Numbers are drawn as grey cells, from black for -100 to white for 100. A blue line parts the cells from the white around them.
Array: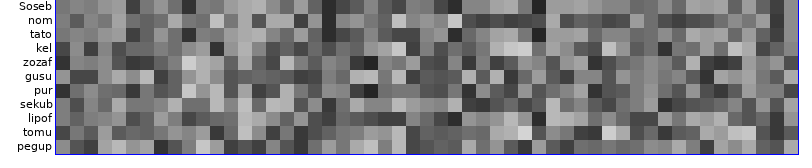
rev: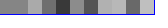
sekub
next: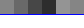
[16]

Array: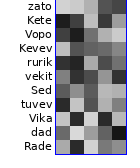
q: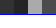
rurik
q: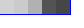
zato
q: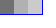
Vopo
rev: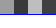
Kete
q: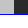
Vika
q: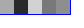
Rade
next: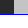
[-35]

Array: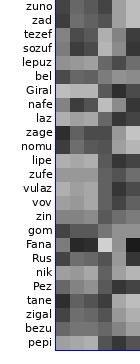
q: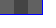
vov
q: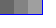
bezu
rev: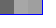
laz
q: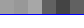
vov
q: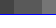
gom
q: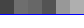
zigal

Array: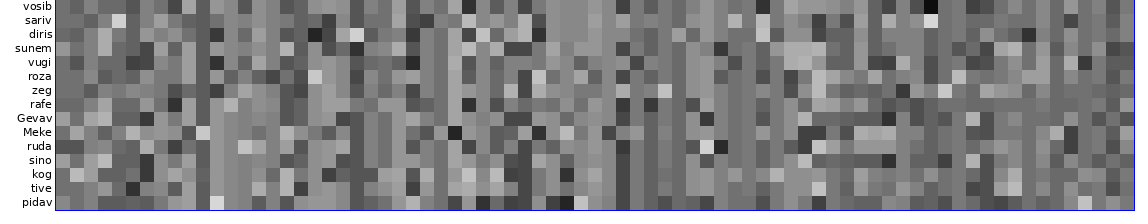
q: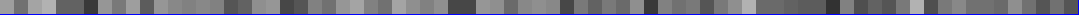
Gevav
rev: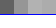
vugi
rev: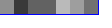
sino
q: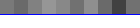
ruda

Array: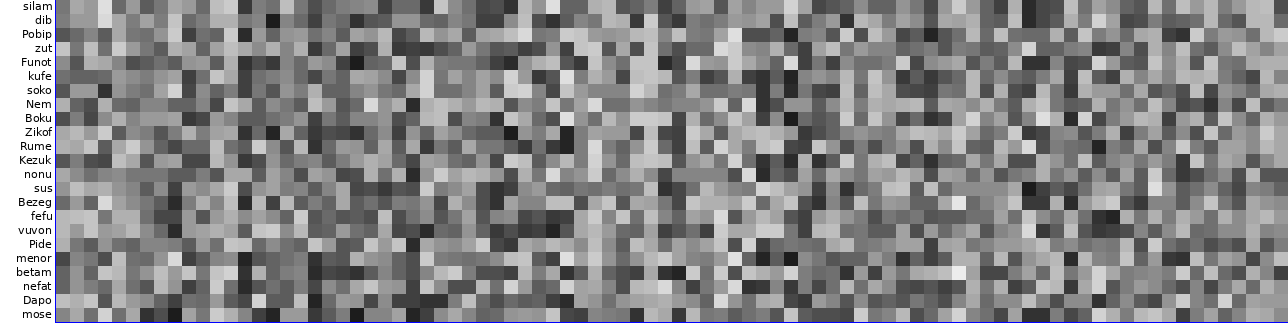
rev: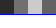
nefat
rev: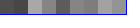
sus

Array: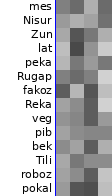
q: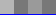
peka
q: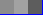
bek
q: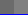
Rugap
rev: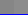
pib
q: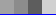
Reka
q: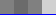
Rugap

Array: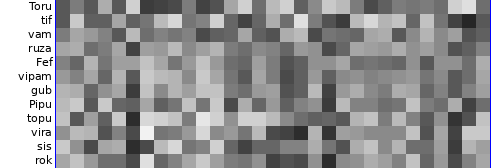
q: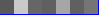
Pipu
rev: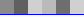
Toru
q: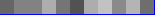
sis
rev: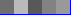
vam
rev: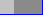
vira
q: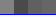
vam
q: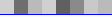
Toru

